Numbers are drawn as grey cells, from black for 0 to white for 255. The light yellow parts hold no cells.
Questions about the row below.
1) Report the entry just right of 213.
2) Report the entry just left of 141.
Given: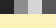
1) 87
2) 36

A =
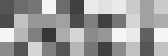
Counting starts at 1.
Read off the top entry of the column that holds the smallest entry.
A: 245
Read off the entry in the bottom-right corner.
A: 193
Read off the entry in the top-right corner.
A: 203
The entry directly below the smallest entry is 127
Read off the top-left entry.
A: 85
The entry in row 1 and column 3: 118
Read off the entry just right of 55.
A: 172
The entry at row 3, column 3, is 127
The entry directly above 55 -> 151
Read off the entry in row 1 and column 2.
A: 108
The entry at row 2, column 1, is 75
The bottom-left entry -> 139

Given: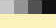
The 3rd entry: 81
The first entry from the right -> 18
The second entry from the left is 148

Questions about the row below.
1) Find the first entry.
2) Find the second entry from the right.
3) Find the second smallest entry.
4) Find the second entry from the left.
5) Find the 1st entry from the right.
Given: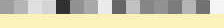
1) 158
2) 114
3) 102
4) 181
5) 244

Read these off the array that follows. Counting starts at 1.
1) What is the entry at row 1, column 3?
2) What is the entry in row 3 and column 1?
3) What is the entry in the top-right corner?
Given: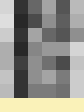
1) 103
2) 204
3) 186

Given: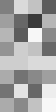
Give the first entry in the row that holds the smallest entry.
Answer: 159
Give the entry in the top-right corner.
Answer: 92
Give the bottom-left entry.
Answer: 171
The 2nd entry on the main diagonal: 103
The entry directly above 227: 115
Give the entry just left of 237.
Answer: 103
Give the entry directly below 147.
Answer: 206
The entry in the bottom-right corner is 247
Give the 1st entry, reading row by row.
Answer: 127
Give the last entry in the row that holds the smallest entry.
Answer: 182

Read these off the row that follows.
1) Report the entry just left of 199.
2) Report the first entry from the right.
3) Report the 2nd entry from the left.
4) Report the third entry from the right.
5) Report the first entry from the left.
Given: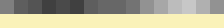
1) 188
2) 146
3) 94
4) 199
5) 127

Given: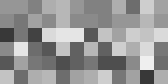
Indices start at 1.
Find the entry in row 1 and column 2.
150
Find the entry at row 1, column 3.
129
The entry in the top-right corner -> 162
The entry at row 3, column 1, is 56
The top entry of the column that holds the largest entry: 206
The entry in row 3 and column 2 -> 119
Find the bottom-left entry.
195
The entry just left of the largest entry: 138
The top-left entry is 150
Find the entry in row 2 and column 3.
162
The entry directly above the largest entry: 218
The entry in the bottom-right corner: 174

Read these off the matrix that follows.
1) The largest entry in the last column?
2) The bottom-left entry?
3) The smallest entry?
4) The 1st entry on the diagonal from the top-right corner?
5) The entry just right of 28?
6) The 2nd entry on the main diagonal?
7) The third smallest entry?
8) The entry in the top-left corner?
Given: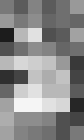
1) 162
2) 162
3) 28
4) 153
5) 184
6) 121
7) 47
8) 121

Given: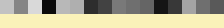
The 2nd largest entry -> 194
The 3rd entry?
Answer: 217
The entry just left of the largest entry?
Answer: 133
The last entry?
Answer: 89

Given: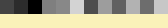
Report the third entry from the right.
178
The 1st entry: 67
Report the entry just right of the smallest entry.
127
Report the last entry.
199

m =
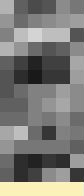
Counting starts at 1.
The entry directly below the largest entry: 107
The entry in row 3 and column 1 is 129
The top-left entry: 179
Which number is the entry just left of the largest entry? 190
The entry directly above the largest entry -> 129
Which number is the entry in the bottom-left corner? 96
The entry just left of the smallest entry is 45
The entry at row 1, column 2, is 96
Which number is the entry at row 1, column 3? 75
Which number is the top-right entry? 119
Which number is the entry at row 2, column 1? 149
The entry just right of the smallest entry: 54
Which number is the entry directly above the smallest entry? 34
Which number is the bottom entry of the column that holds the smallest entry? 64
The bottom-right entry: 54
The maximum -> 212

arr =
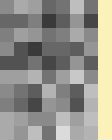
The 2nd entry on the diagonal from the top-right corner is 149
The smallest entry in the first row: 103
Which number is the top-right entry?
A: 115
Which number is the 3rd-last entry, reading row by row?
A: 219
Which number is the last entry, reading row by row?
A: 179
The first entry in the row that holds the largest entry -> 170
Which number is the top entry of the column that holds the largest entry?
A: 115
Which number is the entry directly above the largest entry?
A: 190
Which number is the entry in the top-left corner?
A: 138
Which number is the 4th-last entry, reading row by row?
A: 115

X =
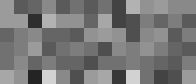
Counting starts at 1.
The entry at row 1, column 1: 155
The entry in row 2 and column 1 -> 155
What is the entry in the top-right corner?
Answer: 137
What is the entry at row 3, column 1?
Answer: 101
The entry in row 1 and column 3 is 101
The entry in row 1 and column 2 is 90
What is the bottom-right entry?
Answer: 155
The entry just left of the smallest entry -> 146
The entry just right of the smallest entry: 210
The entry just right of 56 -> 210
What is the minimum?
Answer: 36

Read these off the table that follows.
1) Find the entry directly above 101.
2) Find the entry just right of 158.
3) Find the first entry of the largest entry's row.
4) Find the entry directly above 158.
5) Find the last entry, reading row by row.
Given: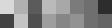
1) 45
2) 134
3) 217
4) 186
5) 101
